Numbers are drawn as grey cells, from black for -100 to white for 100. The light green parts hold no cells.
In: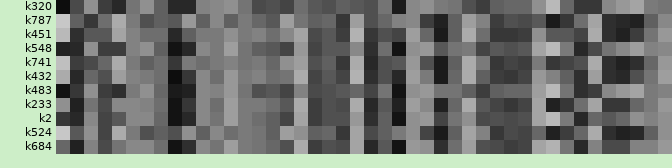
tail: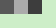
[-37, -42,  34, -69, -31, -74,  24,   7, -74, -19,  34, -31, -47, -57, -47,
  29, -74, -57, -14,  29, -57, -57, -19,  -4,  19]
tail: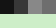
[ 24,  -4,  -4, -14, -31,  34, -52, -37, -42,  34, -69, -31, -74,  24,   7,
 -74, -19,  34, -31, -47, -57, -47,  29, -74, -57, -14,  29, -57, -57, -19,
  -4,  19]
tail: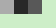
[-74,  24,   7, -74, -19,  34, -31, -47, -57, -47,  29, -74, -57, -14,  29,
 -57, -57, -19,  -4,  19]
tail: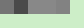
[-14, -85, -57,   7, -14,  24,  -4,  -4, -14, -31,  34, -52, -37, -42,  34,
 -69, -31, -74,  24,   7, -74, -19,  34, -31, -47, -57, -47,  29, -74, -57,
 -14,  29, -57, -57, -19,  -4,  19]
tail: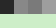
[ -9, -25, -31, -47,  19, -47, -31, -31,   7, -63, -14, -85,  13,  19, -31,
  -9,  -4, -47, -31, -37, -31,  29,  45,  -4, -69, -42,  -9,   7,  24,   2,
   7]
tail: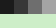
[-63, -69, -74, -25,   7]

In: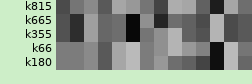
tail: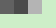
[-41, -30]
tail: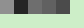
[ 41, -41, -30]
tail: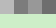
[-24, -47, -88,  46, -19]
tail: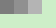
[ 19,   2, -88,  46,  -8]
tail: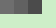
[ 41, -41, -30]
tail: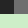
[-24, -41,  41, -41, -30]
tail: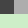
[ 30, -24, -77,  30, -14]

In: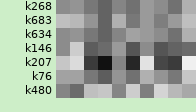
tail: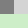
[44, 32]
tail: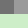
[ 10, -11,  38]

